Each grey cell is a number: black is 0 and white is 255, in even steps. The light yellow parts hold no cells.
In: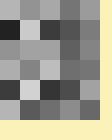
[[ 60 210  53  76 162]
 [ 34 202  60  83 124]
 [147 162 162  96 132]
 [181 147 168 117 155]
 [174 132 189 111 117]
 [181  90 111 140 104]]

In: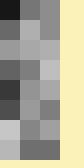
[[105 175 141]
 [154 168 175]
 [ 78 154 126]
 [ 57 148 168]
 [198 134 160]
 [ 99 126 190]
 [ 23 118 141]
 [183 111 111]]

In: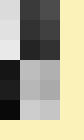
[[  9 204 197]
 [ 21 189 176]
 [ 29 183 170]
 [219  58  76]
 [225  50  64]
 [233  36  50]]

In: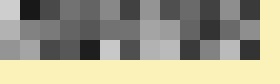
[[148 164  73  87  30 200  79 178 186  58 130 186  51]
 [178 130 122 100  87 114 114 164 156 100  51 106 142]
 [206  24  73 114 100 136  65 148  79 106  65 142  58]]

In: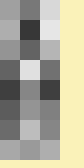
[[ 99 224 113]
 [107 189 134]
 [168 154 174]
 [ 92 148 128]
 [ 63 134  63]
 [160 120 216]
 [148  99 181]
 [174  55 230]]

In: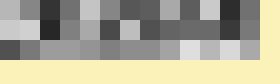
[[202 208  39 128 169  74 190  81 100 106 106  58 121]
 [183 134  52 113 196 134  87  93 169  93 202  45 113]
 [ 81 121 156 156 148 128 141 141 163 222 183 216 169]]

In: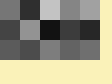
[[ 68 147  18  60  39]
 [ 91  76 125  99 111]
 [118  47 195 133 161]]
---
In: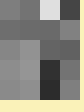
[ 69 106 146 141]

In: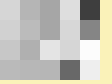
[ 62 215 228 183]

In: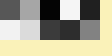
[32 45]

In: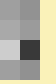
[146 169]

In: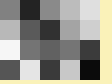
[223 164  97 229]

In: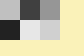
[150 231]

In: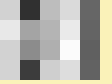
[102 234 175  60]

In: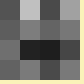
[161 100  34  98]

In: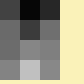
[ 39  59 108]
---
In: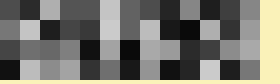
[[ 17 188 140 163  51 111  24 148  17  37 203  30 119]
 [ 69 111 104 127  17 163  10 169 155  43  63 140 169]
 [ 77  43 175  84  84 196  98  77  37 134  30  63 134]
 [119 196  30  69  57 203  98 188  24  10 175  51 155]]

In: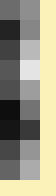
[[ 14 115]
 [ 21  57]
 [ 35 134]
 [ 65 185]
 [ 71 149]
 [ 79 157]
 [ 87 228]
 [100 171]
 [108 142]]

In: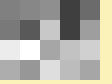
[[121  89 200  63 158]
 [128 135 143  63 107]
 [173 151 222 188 166]
 [236 255 166 194 208]]

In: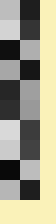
[[  9 189]
 [ 15 175]
 [ 38 159]
 [ 46 153]
 [167  22]
 [182  30]
 [189  30]
 [203  66]
 [211  52]
 [217  60]]

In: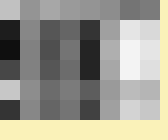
[[ 15 129  79 116  36 175 243 229]
 [ 29 135  86 101  52 160 229 217]
 [ 52 135 101 116  65 160 211 199]
 [ 71 129  86 108  36 167 243 223]
 [193 148 167 154 148 141 116 123]
 [199 141 108 123  93 154 187 181]]

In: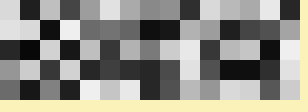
[[ 39   8 210  23 191  55 178 122 204 232  55 185 197  15 239]
 [107  23 129  31 239 197 232  39  81 185 150 217 210  87 204]
 [150 204  55 210  39  63  47  39  75 225  81  15  15  47 225]
 [217  31 191  69 157 225 170 137 144  47 217 185 170 232  39]
 [225 217  15 239 107 115 101  15  23 178 157  31  69  81 164]]
